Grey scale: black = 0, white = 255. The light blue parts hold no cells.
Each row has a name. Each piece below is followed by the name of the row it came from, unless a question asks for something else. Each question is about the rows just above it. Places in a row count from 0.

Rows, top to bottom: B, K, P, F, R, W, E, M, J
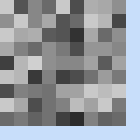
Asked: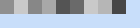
K
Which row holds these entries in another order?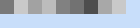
M
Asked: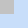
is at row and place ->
W, 0
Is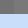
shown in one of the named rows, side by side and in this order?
no
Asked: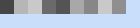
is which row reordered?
K
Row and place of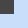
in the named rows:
K, 8

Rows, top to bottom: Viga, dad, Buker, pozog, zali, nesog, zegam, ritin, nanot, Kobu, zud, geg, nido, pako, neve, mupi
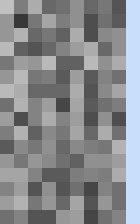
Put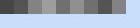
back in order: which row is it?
pako
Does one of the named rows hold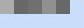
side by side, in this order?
yes
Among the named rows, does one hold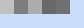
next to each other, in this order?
yes

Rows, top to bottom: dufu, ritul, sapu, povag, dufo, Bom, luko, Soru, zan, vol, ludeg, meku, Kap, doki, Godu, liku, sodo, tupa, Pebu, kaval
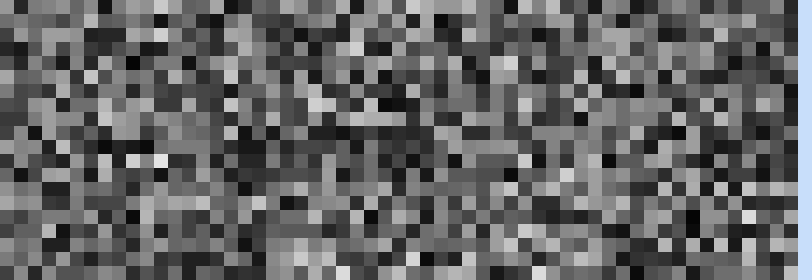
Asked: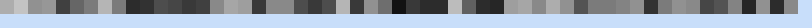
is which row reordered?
Godu
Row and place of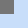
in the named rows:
ludeg, 54

